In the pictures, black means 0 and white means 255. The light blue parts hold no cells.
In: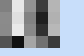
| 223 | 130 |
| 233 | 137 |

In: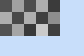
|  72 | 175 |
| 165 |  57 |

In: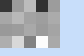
| 184 | 163 |
| 156 | 169 |

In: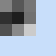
|  30 | 113 |
| 137 | 203 |

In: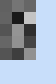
|  25 | 195 |
| 148 |  46 |

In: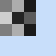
|  36 |  91 |
| 174 |  26 |
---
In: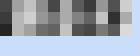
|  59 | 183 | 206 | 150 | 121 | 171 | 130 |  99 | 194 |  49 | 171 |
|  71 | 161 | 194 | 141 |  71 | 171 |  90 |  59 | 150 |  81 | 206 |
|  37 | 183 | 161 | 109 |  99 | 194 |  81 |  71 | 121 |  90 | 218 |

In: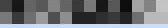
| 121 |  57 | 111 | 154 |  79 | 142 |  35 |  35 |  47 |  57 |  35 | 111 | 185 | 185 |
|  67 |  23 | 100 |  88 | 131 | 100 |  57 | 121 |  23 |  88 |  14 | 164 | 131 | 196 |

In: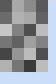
|  69 | 149 | 188 |  79 |
| 107 | 177 | 168 |  98 |
| 118 |  98 | 159 | 129 |
|  89 | 168 | 139 |  89 |
| 198 | 129 |  79 | 188 |
| 177 | 118 |  59 | 188 |

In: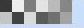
| 196 |  67 | 217 |  91 | 112 | 163 |
|  56 | 237 | 124 | 227 | 186 | 134 |

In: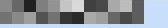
| 115 | 137 | 158 |  83 | 115 |  54 |  42 | 169 | 158 | 103 |  73 |  93 |
| 137 | 103 |  32 | 127 | 147 | 197 | 217 |  64 |  73 | 169 | 188 |  93 |

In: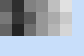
|  88 |  46 | 129 | 140 | 191 | 225 |
| 100 |  35 | 111 | 151 | 181 | 213 |
| 120 |  55 |  88 | 151 | 171 | 201 |
